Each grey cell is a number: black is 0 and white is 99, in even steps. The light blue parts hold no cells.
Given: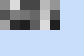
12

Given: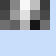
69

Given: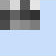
53

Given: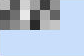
67

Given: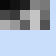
37

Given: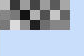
56

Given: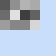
52

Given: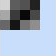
45

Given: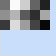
61

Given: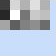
50
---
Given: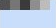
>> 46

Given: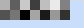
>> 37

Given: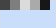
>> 49

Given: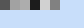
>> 63

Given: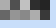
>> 31

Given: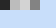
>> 73
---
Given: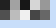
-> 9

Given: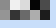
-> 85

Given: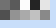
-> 98

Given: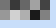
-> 40

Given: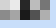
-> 15

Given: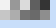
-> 85

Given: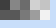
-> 42
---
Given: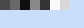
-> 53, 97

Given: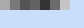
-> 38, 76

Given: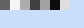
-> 25, 95

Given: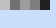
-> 61, 74

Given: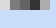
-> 39, 85

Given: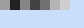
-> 26, 80

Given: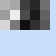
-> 29, 92

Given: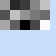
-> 57, 97
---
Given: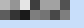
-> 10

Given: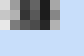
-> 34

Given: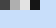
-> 88

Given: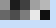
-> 48

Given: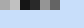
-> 8

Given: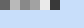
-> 53

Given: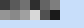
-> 62

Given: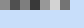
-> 49
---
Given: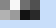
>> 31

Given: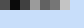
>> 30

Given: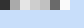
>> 66

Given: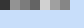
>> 48

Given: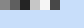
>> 37

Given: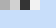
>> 81

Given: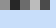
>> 42
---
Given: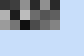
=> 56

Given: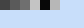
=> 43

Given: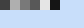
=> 47

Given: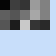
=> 20

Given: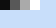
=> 66

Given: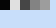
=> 27

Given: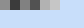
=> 50
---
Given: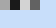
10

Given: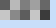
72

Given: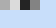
85

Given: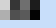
21

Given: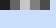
39

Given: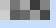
46

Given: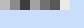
54

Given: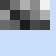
45
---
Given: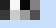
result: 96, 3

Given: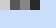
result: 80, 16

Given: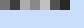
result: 75, 15

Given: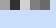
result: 81, 19

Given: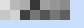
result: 87, 21

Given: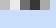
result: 91, 21
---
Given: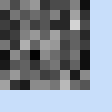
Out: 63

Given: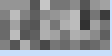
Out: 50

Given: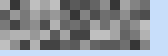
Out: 74

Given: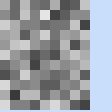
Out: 84

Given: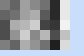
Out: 49

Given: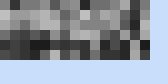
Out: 29

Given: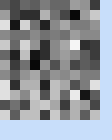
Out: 82

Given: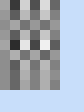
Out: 55

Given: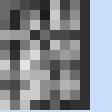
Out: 79
